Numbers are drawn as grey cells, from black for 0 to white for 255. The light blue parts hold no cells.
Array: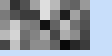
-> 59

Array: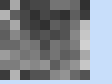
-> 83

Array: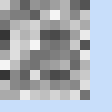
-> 115

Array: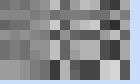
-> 88

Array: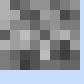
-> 102

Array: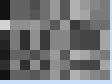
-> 122

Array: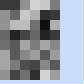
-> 157

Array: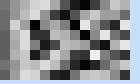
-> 49
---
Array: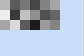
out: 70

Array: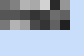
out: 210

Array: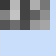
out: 67

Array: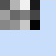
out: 180

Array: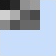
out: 43

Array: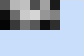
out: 77

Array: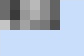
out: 185

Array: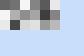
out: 132
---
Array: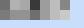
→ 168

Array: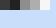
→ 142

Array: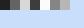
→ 216

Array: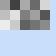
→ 170

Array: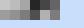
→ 166

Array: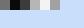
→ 60

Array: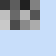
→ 32
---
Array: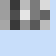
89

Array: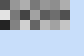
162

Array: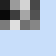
113

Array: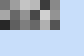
176

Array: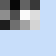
162

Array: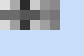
160
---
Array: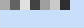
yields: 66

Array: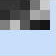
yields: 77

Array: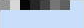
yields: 38

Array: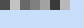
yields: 128

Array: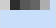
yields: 88

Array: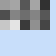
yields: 110
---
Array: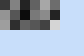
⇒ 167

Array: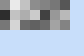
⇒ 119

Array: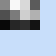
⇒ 217

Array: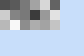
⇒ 215

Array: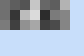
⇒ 94

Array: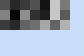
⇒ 199
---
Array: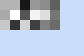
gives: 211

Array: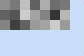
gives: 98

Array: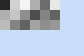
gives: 98

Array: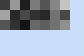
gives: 20

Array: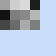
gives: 170

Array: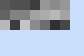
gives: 196

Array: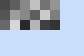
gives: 40
